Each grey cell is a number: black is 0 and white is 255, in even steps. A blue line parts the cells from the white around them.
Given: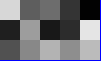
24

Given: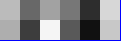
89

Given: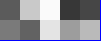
228

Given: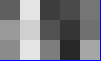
81

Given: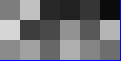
146

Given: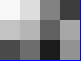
181

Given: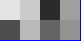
185
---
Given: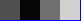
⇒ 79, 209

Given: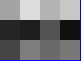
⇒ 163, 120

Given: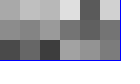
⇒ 169, 124

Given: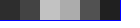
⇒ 45, 32

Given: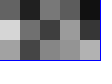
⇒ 99, 178

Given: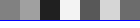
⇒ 129, 108
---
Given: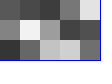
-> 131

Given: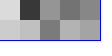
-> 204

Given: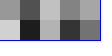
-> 209

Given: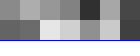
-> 100

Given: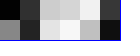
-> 135

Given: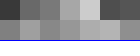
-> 128
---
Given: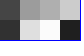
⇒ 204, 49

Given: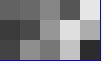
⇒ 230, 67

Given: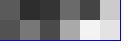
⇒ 203, 82

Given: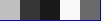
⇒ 106, 191

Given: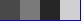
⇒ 208, 73

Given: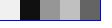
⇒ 100, 240

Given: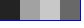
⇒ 104, 35

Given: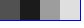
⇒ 223, 81

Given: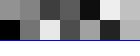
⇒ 193, 1
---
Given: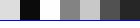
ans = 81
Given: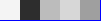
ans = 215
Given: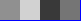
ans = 57
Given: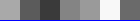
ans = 248
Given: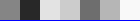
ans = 182
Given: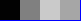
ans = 202
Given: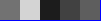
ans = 65
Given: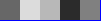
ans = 43
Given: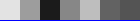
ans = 98
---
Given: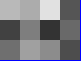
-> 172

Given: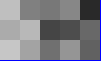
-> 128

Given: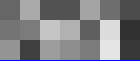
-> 170

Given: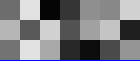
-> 225

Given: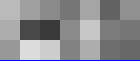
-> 159

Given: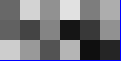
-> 211

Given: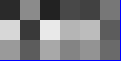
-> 139

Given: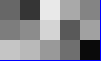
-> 53
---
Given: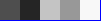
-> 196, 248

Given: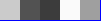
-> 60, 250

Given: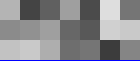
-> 103, 222

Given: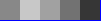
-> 161, 200

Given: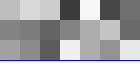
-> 131, 246

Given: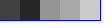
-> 149, 203

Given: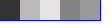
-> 228, 228
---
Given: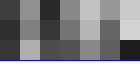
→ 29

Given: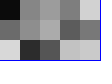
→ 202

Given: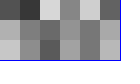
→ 184

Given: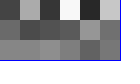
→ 119

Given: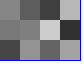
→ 163

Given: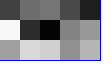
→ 181

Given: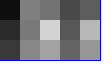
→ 150

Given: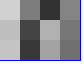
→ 111

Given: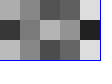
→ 221
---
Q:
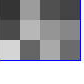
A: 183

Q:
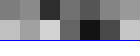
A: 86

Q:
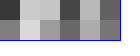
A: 70

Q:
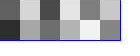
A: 228

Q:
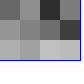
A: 130

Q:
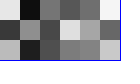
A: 223
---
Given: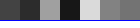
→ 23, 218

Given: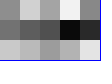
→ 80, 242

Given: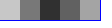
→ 48, 199

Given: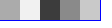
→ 60, 241

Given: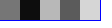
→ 184, 214

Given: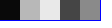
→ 233, 233
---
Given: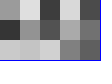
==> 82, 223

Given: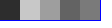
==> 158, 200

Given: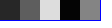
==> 221, 221

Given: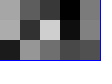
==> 207, 207

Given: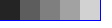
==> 127, 210

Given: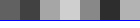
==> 207, 207
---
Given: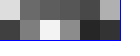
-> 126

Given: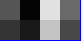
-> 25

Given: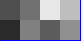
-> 128

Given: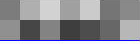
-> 70

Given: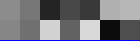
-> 112

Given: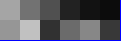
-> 193
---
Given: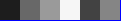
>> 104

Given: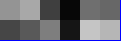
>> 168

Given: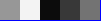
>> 243

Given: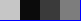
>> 11

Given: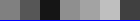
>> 86

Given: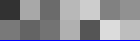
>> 168

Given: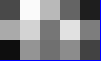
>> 250

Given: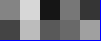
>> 215

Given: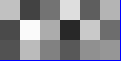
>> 66
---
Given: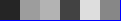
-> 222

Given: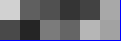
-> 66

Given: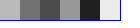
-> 32

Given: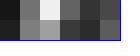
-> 52

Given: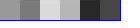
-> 40

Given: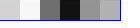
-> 148

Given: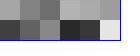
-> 171
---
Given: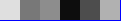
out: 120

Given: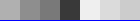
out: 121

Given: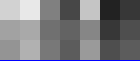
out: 120

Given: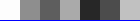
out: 94

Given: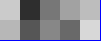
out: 183

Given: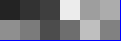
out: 123

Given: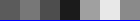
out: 77
